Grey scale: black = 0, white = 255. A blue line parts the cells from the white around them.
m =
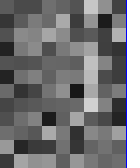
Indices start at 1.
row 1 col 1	91
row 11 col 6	53
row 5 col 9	62
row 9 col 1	79
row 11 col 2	38
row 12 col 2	165
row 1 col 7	198
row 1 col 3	74
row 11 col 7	100
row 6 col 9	61
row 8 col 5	100
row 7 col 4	116
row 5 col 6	94
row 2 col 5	170
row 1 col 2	74
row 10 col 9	160
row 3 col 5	139
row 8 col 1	69
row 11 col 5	113
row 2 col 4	106
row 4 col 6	143
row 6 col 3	128
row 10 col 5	121
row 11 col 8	114
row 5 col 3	84
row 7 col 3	69
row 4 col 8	63
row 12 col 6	151
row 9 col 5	96
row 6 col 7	186
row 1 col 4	111
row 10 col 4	170
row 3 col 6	79

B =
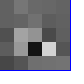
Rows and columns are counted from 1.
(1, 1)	97
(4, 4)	211
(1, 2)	118
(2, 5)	97
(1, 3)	105
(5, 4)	113
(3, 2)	163
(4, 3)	19

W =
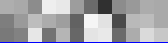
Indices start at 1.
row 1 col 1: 174
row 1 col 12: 169
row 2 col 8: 226
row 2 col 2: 154
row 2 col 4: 172
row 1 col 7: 107
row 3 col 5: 181
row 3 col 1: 121
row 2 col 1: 126
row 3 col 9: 107

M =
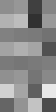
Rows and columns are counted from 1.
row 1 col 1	142
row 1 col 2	151
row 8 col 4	76
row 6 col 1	144
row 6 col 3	117
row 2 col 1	178
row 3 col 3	122
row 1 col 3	64
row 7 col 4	232

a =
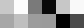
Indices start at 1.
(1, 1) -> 200
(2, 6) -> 74
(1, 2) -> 252

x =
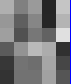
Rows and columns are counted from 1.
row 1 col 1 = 175
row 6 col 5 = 85
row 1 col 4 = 37
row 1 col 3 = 154
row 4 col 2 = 147
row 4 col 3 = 186
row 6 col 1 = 51
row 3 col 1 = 159
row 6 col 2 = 114

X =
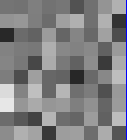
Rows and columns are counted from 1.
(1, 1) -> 116
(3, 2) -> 107
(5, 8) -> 58
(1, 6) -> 82
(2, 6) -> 176
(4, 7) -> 137
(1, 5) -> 118
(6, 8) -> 136
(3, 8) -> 161
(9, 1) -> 108
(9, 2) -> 88
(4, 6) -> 130
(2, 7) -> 112
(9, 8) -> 97
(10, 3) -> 163
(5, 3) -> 71
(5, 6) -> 97
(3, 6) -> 133
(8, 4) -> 150
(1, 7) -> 112
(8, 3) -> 170
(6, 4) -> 103
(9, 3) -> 66
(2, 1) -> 147
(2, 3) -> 126

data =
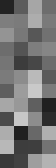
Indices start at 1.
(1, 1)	35
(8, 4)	32
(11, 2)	61
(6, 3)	186
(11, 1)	184
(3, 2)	120
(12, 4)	179
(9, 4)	43
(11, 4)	115
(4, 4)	134
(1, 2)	92
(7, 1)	94
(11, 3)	62
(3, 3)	87

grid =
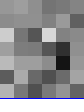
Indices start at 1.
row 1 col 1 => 151
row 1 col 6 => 132
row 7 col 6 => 99
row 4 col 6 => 144
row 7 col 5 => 148
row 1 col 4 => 116
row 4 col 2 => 125
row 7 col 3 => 80
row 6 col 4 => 80
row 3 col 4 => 215
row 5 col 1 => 186
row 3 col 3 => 85
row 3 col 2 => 118

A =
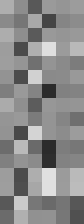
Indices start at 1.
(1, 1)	174
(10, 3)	212
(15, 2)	202
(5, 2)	149
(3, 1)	173
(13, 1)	157
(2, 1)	138
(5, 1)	158
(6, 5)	139
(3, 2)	142
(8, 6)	149
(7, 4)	43
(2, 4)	69
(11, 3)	106
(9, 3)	123
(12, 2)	147
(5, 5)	138
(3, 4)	153
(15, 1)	88
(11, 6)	119
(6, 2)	76
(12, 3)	139
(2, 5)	133
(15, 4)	106
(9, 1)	149
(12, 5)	130
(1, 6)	156
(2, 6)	140
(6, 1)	147
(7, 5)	129
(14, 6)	188

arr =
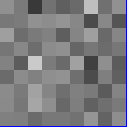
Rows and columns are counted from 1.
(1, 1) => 144
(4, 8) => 108
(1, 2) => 122
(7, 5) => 111
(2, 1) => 120
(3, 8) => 105
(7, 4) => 133
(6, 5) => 146
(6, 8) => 127
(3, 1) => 159
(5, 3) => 202
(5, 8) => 143
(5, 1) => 130
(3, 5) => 94
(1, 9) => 145
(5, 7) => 64
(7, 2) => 122
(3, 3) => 122
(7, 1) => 139
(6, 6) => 111
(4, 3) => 109
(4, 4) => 140
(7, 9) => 132
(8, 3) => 166
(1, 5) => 95
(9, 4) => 120
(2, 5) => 148
